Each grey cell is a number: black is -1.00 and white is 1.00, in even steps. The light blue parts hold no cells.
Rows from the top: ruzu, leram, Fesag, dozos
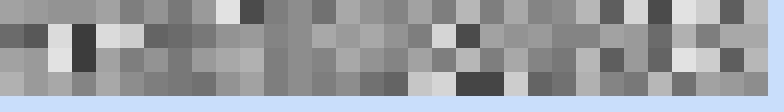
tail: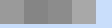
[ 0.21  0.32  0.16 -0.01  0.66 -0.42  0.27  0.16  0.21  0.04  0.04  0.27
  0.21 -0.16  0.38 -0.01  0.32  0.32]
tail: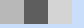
[-0.42  0.77  0.60 -0.26  0.44]
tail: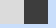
[ 0.72  0.60 -0.21 -0.16 -0.06  0.16  0.21  0.04  0.10  0.32  0.21  0.32
  0.16 -0.01  0.66 -0.42  0.27  0.16  0.21  0.04  0.04  0.27  0.21 -0.16
  0.38 -0.01  0.32  0.32]
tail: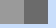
[ 0.38 -0.01  0.32  0.32]
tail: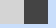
[-0.47  0.60 -0.21 -0.11  0.38  0.04 -0.06  0.44 -0.11  0.27  0.21  0.10]

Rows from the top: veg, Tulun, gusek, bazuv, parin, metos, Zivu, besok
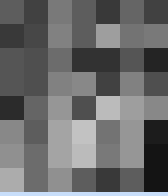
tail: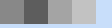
[-0.10  0.18 -0.78]
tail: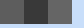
[-0.49]
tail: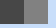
[-0.27  0.24 -0.10 -0.05]

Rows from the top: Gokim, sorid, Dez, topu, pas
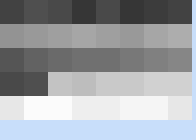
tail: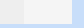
[0.81]
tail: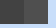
[-0.43 -0.58 -0.43 -0.58 -0.53 -0.48]

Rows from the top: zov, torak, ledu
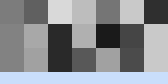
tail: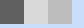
[-0.08  0.58 -0.63]
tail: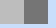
[ 0.58 -0.63]
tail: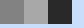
[ 0.38 -0.80 -0.46  0.58]
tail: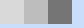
[ 0.58 -0.63]
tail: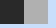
[-0.80 -0.46  0.58]

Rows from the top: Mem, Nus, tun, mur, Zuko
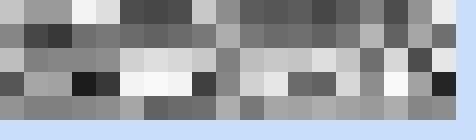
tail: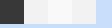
[-0.50  0.05  0.63  0.80 -0.17 -0.22  0.69  0.10  0.95  0.26 -0.71]
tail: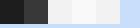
[-0.50  0.05  0.63  0.80 -0.17 -0.22  0.69  0.10  0.95  0.26 -0.71]
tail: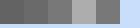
[-0.17 -0.12 -0.22 -0.06  0.42 -0.22  0.31 -0.12]
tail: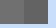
[-0.06  0.42 -0.22  0.31 -0.12]
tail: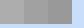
[0.36 0.05 0.10]
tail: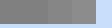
[ 0.31 -0.22 -0.17 -0.12  0.36 -0.06  0.31  0.26  0.36  0.26  0.20  0.36
  0.05  0.10]

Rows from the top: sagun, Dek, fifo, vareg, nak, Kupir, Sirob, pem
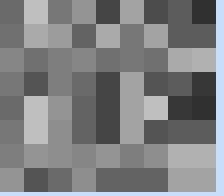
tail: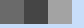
[-0.34 -0.28 -0.57]
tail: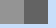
[-0.46  0.28  0.50 -0.57 -0.62]
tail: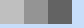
[-0.46  0.28  0.50 -0.57 -0.62]
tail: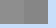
[ 0.16 -0.01  0.11  0.39  0.39]

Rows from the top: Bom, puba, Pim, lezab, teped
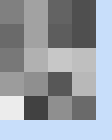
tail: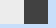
[ 0.12 -0.17]
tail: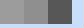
[0.44]

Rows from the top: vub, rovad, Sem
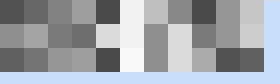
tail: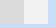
[ 0.12  0.72 -0.04  0.18  0.61]
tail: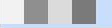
[0.18 0.61]
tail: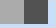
[-0.25]
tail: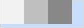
[-0.42  0.18  0.55]
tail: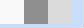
[ 0.34 -0.36 -0.25]
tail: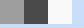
[ 0.12  0.72  0.34 -0.36 -0.25]
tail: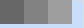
[-0.42  0.90  0.50  0.07 -0.42  0.18  0.55]

